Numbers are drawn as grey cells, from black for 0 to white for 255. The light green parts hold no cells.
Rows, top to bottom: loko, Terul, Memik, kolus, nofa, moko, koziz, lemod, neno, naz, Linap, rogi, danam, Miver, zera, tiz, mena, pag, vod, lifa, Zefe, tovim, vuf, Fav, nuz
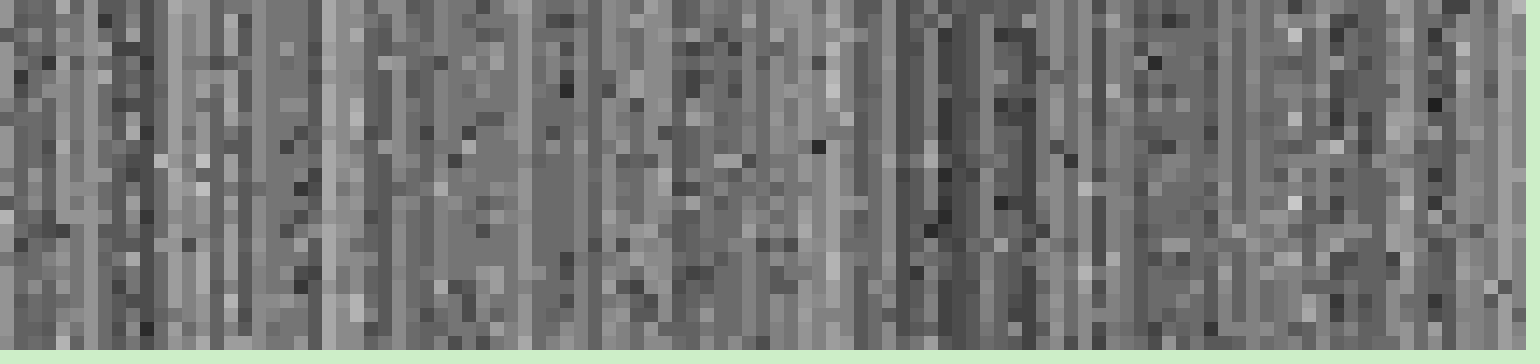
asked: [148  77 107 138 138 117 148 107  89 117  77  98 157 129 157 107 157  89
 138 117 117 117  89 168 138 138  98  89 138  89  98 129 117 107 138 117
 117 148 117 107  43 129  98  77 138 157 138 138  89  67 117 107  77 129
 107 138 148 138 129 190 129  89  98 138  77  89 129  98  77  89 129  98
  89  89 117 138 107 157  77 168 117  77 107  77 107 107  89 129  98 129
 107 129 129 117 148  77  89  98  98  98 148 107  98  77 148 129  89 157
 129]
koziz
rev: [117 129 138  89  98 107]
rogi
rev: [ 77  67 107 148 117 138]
lemod
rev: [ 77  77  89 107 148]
tovim
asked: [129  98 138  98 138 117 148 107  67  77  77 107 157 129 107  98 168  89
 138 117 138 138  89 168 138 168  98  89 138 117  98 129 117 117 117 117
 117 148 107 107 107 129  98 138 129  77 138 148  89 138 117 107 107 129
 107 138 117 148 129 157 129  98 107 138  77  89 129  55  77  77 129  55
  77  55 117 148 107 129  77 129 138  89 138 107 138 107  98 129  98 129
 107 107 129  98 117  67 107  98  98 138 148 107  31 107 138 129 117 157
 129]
lemod

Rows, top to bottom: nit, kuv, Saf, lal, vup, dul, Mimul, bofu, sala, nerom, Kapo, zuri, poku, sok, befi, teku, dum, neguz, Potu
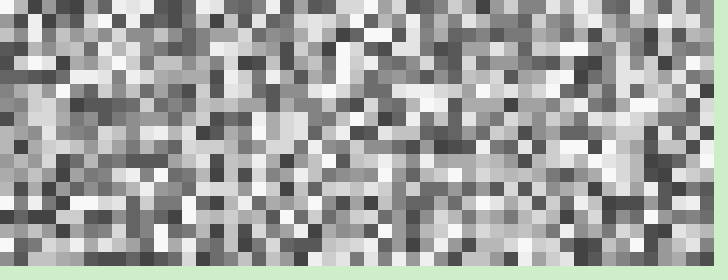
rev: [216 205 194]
neguz
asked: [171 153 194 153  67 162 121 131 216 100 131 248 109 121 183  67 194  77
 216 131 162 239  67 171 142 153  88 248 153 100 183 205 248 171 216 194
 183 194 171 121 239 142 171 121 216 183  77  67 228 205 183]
dum
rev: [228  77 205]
nerom
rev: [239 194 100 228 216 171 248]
nerom

